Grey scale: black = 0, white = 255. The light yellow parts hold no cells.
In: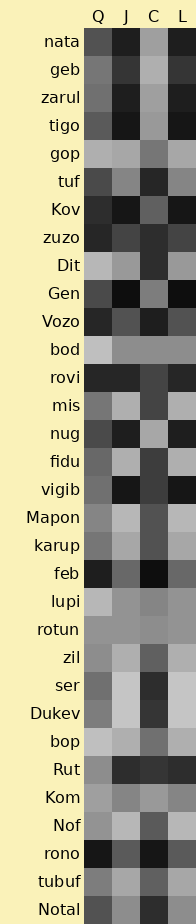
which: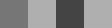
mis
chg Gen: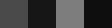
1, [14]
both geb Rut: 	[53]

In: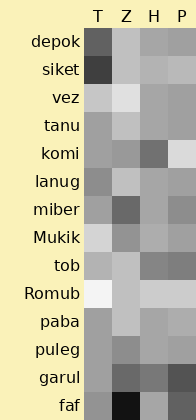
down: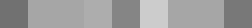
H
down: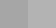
H
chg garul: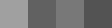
1, [105]
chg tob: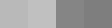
0, [179]
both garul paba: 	[160]
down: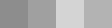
T
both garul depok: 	[160]

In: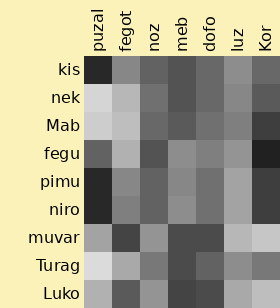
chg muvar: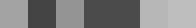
6, [198]
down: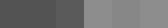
meb
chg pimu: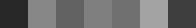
3, [135]
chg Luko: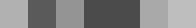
3, [68]
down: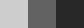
puzal
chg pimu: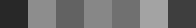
1, [135]

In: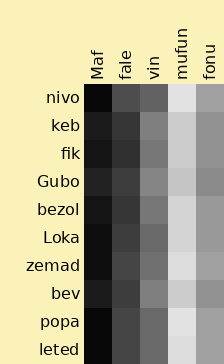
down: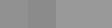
fonu
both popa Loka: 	[105]
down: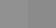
fonu

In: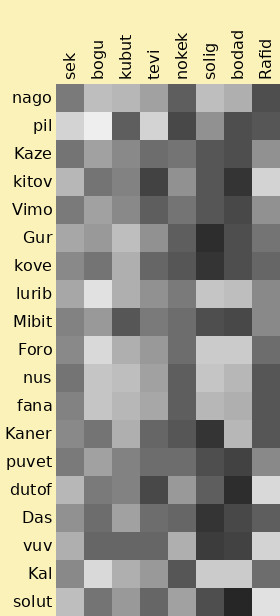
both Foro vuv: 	[175]
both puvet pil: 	[78]
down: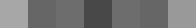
tevi
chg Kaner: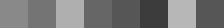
5, [52]
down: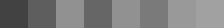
tevi
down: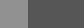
solig

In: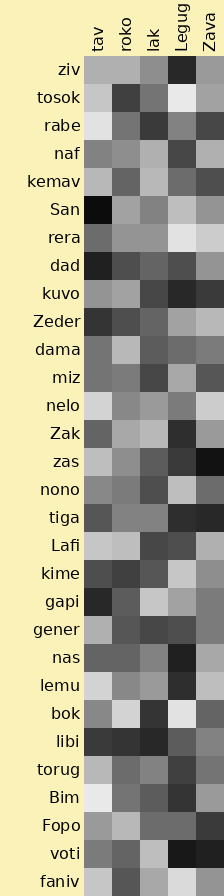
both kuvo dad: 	[148]
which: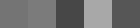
miz

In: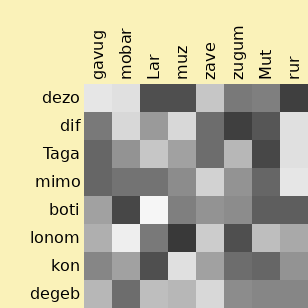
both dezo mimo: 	[230]
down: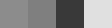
muz
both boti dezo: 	[127]
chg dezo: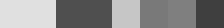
0, [230]
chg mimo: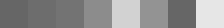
1, [115]
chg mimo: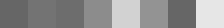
2, [115]
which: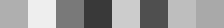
lonom

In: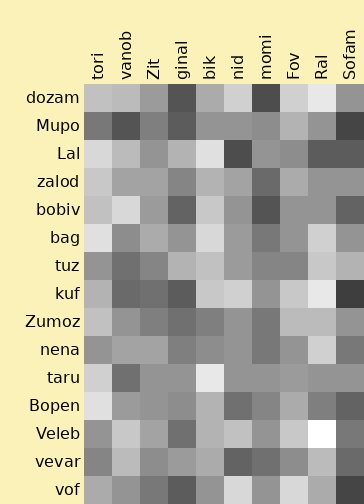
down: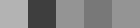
Sofam
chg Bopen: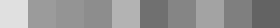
7, [171]
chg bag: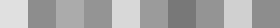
9, [148]
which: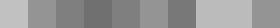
Zumoz
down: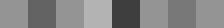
Sofam

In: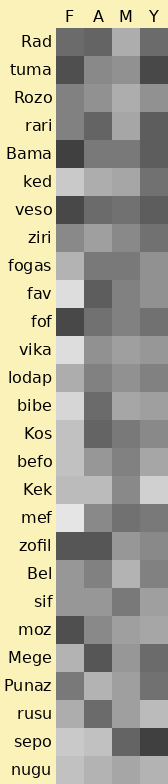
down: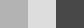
F
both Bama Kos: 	[121]

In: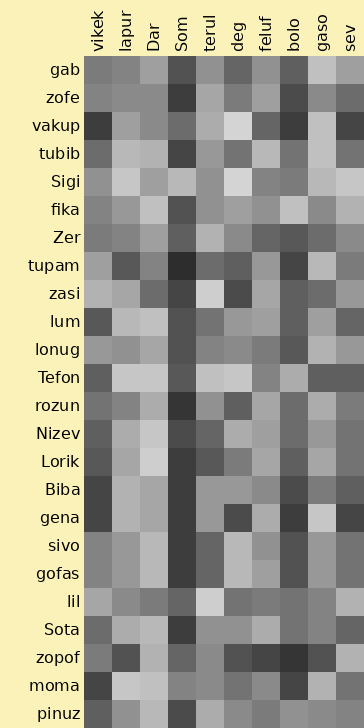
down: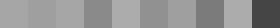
feluf
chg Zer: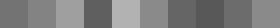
0, [123]
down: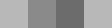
gaso
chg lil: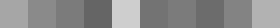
7, [115]

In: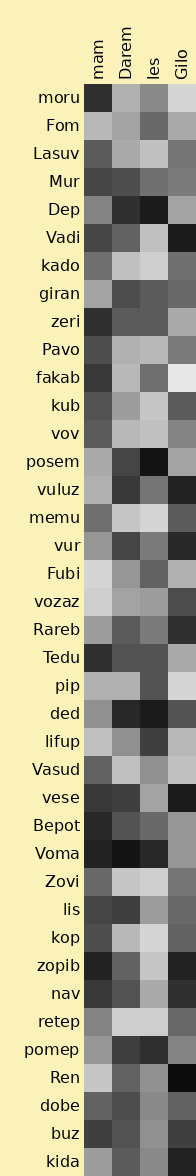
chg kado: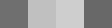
3, [111]
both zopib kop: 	[98]
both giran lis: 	[104]
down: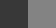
mam
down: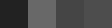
mam
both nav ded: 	[83]
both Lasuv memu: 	[91]

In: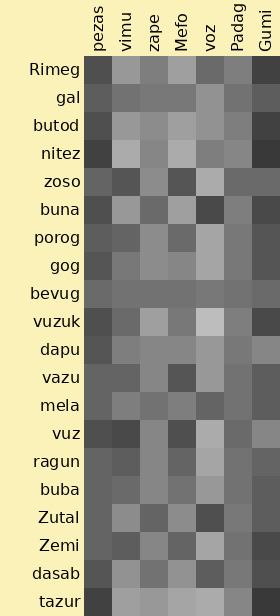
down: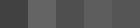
pezas
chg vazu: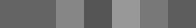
5, [114]
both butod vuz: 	[79]
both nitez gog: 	[134]
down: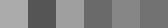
Mefo

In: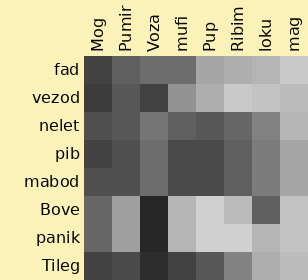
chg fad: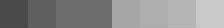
0, [66]
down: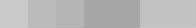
mag
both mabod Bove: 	[95]
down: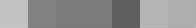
loku
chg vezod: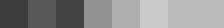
6, [194]
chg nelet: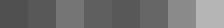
6, [130]

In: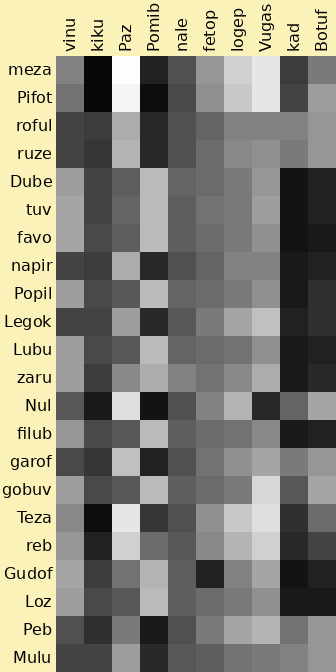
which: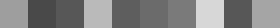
gobuv
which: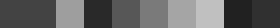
Legok
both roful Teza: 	[80]
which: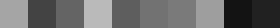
tuv
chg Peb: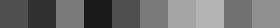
9, [150]

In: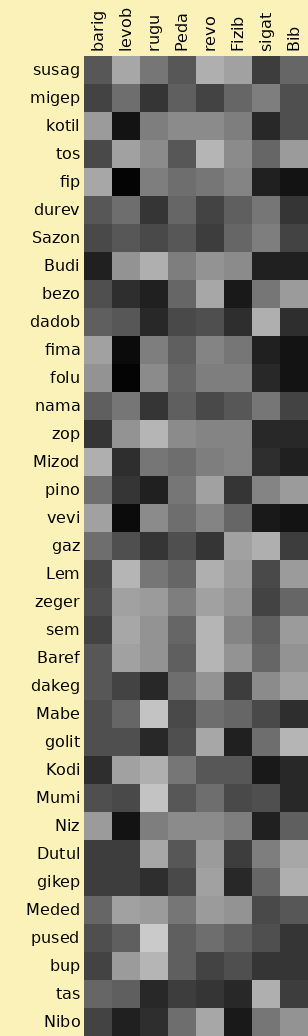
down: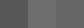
Peda
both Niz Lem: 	[155]
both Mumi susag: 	[87]

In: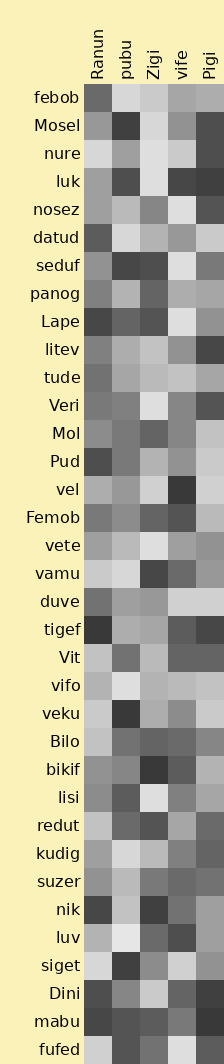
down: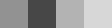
Ranun
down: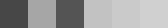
Pigi
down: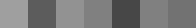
Ranun
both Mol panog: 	[100]
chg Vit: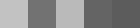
4, [100]
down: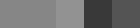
vife

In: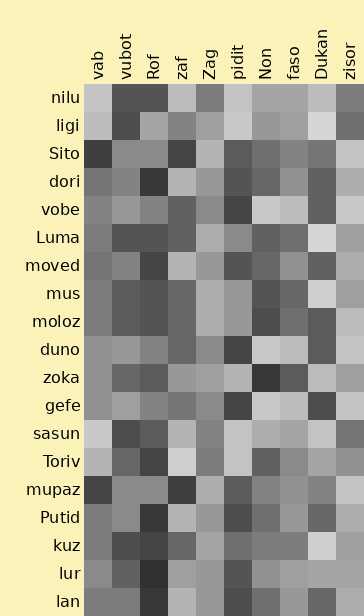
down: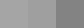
faso
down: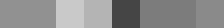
vab
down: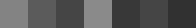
Rof
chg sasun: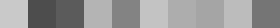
8, [195]
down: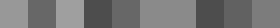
vubot
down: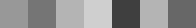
zaf

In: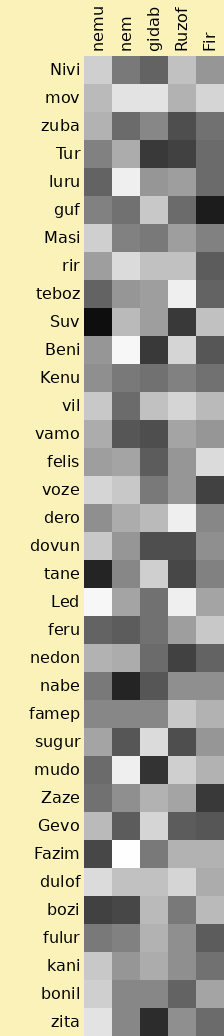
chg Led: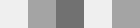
0, [247]
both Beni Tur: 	[57]
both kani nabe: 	[143]
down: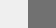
nem
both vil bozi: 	[186]
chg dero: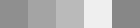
1, [172]
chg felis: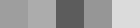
1, [164]

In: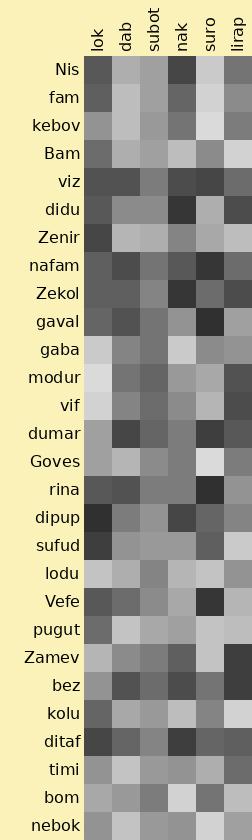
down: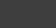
lirap
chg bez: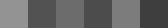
4, [116]
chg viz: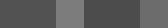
4, [70]

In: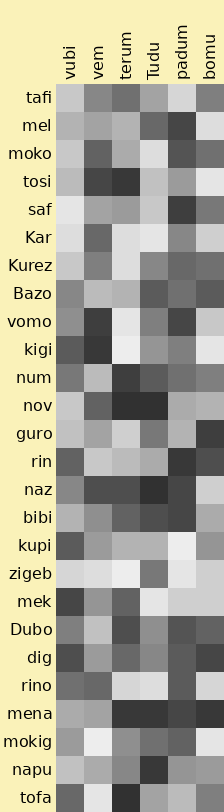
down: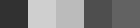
terum
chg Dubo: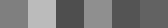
1, [193]

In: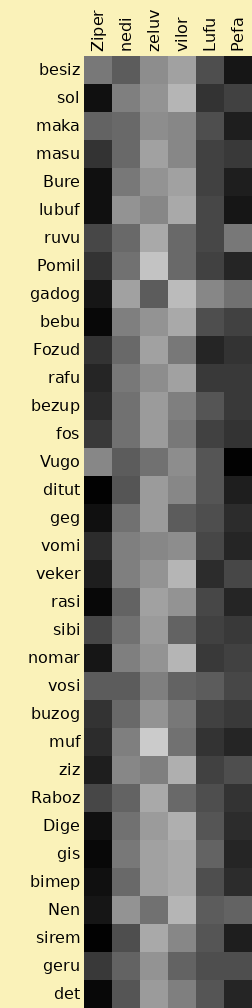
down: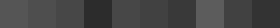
Lufu
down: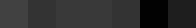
Pefa
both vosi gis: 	[99]
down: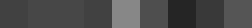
Lufu
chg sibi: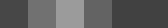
5, [57]
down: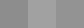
zeluv

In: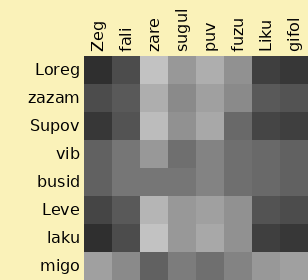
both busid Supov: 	[105]
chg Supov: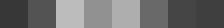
4, [168]
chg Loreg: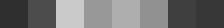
2, [194]
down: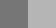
zare
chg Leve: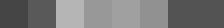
7, [76]
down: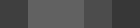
gifol

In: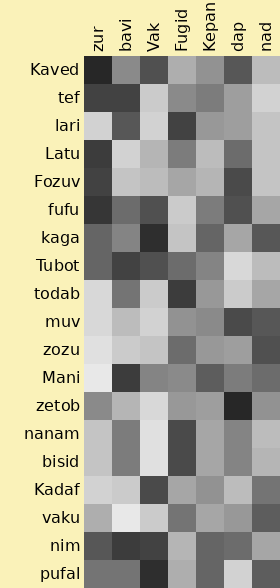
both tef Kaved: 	[138]
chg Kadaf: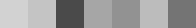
1, [203]
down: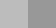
dap
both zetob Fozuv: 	[181]
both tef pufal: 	[210]

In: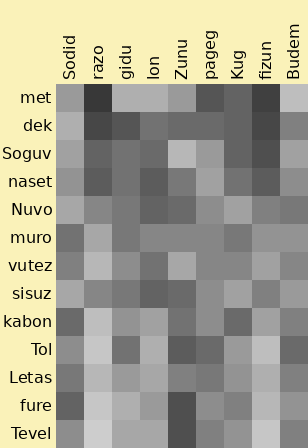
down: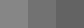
lon
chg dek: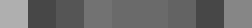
8, [128]

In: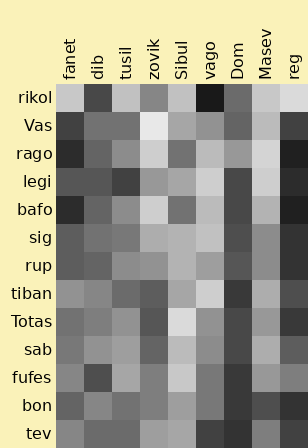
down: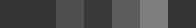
reg
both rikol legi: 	[72]
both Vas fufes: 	[166]
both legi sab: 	[72]
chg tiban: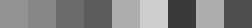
4, [166]

